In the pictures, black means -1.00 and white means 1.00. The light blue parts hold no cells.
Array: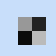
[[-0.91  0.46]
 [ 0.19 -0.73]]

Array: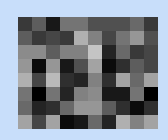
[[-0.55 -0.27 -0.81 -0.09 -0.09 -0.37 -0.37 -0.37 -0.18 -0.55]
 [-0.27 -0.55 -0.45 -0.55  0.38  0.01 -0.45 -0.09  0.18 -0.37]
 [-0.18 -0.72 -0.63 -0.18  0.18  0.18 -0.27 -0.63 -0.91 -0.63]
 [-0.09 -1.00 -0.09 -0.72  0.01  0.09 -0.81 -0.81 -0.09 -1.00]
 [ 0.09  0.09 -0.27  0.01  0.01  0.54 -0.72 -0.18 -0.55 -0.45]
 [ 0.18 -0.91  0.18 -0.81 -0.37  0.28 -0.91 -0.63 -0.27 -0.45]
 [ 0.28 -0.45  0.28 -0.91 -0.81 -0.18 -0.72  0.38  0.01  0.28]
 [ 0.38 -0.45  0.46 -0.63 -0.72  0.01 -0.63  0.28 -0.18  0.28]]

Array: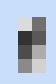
[[-0.60 -0.30]
 [-0.40  0.36]
 [ 0.08  0.64]
 [ 0.72 -0.12]]

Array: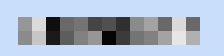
[[ 0.09  0.55 -0.80 -0.27  0.01  0.18 -0.96 -0.54 -0.09  0.01  0.28  0.80
   0.38]
 [ 0.18  0.71 -0.88 -0.18 -0.09 -0.46 -0.37 -0.62  0.09  0.28 -0.18  0.71
  -0.18]]

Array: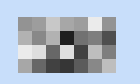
[[ 0.15  0.23  0.57  0.31  0.23  0.84  0.15]
 [ 0.31 -0.19 -0.49 -0.58 -0.29  0.07  0.49]
 [ 0.40  0.07  0.40 -0.76 -0.11 -0.01 -0.39]
 [ 0.84  0.74 -0.19  0.74 -0.49  0.49 -0.01]]

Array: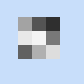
[[-0.24  0.38  0.73]
 [ 0.28 -0.34 -0.63]
 [ 0.82  0.91 -0.06]]

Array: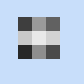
[[-0.69  0.11 -0.42]
 [-0.51  0.21 -0.24]
 [ 0.57  0.83  0.65]]
